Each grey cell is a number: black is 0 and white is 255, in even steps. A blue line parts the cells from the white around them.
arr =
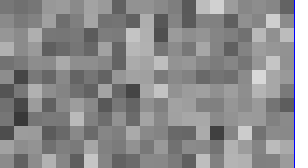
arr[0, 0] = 119
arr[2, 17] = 113
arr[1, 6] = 165
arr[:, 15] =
[209, 129, 133, 132, 124, 116, 144, 128, 138, 64, 115, 129]
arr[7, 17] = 140
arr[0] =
[119, 112, 118, 152, 155, 138, 163, 154, 97, 146, 146, 137, 126, 89, 189, 209, 156, 135, 141, 134, 99]
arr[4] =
[114, 122, 141, 139, 170, 142, 142, 135, 100, 171, 164, 190, 147, 151, 134, 124, 134, 118, 150, 197, 145]
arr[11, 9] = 107
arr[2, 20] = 188
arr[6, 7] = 164
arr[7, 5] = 157
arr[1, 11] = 87
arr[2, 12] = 155
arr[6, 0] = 84
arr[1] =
[138, 122, 130, 160, 110, 127, 165, 114, 116, 97, 174, 87, 132, 90, 130, 129, 95, 144, 133, 206, 139]
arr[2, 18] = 185
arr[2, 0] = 150
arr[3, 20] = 146
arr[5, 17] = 139
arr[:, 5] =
[138, 127, 121, 118, 142, 100, 112, 157, 186, 137, 122, 94]
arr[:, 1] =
[112, 122, 139, 139, 122, 70, 120, 72, 56, 156, 141, 97]
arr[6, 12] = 146
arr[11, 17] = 177
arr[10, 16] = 178
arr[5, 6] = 118
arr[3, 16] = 96
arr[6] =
[84, 120, 177, 142, 132, 112, 98, 164, 103, 69, 167, 195, 146, 156, 160, 144, 158, 142, 180, 167, 122]
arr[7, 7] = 88
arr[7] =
[112, 72, 156, 96, 137, 157, 137, 88, 120, 100, 144, 128, 162, 158, 129, 128, 150, 140, 154, 116, 93]

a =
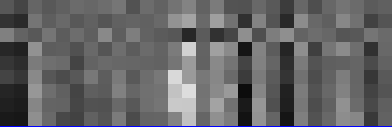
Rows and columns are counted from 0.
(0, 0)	87
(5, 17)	59
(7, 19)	80
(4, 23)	95
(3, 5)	81
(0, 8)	118
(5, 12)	217
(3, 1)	33
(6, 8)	129
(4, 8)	103
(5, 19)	91
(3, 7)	85
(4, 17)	68
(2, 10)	98
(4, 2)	123
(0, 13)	131
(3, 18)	131
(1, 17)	48
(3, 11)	99
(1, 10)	97
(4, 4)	107
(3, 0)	39
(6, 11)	115
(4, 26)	75
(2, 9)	126
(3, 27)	104
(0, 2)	101
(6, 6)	95
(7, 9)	88
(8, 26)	57
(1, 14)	105
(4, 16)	116
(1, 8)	97
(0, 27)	96
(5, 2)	137
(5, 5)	88
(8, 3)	105
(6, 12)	194

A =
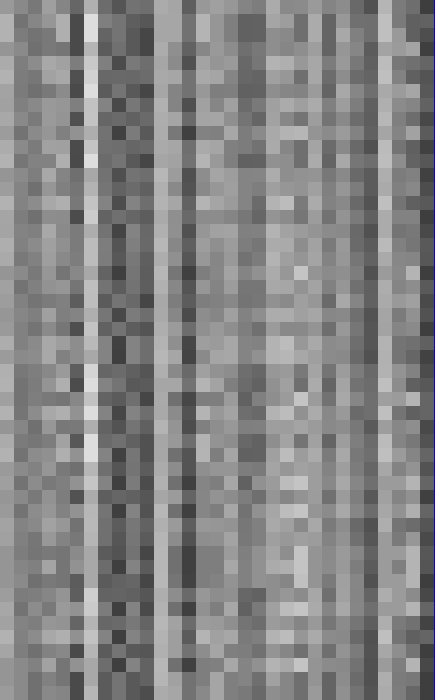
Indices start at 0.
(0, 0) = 153
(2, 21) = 111
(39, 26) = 98
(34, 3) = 121
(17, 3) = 160
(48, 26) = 81
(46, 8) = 116
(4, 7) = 127
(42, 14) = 151
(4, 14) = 163
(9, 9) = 123
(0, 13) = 94
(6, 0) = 163
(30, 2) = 112
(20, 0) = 161
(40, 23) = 139
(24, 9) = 131
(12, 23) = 120
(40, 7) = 108
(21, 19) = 145
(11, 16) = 127
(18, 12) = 144
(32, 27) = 191
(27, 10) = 91
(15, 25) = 122
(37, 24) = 141
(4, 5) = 125
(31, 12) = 152
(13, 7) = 117
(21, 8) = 116
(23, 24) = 152
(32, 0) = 178
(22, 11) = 169
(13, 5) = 117
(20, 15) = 132
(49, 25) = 115
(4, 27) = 188
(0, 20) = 137
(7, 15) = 134
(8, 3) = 154

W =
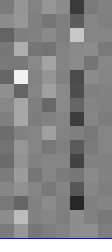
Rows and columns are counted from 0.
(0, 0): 123
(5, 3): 148
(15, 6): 130
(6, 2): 133
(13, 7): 127
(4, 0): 121
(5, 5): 75
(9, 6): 120
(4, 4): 132
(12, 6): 138
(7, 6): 132
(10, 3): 120
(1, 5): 93
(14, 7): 132
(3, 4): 131
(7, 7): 130
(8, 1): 167
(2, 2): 129
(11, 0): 108
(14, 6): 128
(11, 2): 129
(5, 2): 131
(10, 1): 150
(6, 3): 159
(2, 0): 99
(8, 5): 61
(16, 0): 123
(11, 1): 146
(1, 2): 128
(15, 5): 141
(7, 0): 135
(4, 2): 137
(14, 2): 129
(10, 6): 122
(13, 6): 134

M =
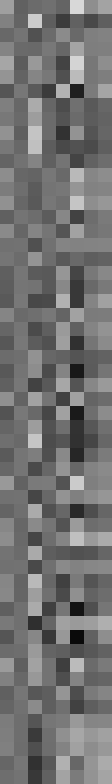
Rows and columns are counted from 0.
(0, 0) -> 159
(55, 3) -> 97
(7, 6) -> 89
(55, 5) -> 123
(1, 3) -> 94
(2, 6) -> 127
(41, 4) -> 64
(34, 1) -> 98
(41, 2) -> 185
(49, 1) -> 118
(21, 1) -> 120
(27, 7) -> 154
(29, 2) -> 105
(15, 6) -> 109
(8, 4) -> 83
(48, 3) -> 115
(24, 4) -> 159
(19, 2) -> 91
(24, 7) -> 139
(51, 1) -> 110
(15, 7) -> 122
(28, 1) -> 99
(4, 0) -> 166
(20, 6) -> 105
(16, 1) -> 102
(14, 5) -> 197
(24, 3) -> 81
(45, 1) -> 116
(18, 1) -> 108
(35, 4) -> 147
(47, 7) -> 122
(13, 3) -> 116
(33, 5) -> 103
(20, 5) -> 56
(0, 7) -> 163
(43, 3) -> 64
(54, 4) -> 177
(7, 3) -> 102
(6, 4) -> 179
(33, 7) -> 138

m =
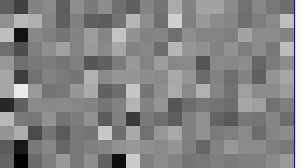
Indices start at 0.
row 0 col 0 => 95
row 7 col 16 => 109
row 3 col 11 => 109
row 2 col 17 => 163
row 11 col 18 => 127
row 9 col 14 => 145
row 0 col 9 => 94
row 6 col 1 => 234
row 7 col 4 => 137
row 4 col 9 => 151
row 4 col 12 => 135
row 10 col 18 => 138
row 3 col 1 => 78
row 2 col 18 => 139
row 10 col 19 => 126
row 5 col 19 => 147
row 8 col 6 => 144
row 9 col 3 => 117
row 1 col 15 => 138
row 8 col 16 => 90
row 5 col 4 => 123
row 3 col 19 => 121
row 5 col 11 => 138
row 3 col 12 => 182
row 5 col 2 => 113
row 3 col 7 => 137
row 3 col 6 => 153
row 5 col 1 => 62
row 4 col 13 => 137
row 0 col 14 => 162
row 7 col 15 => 116
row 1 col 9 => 181
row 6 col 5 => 150
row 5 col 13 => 150
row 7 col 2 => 137
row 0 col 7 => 141
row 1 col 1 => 183
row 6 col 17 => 159
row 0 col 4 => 94
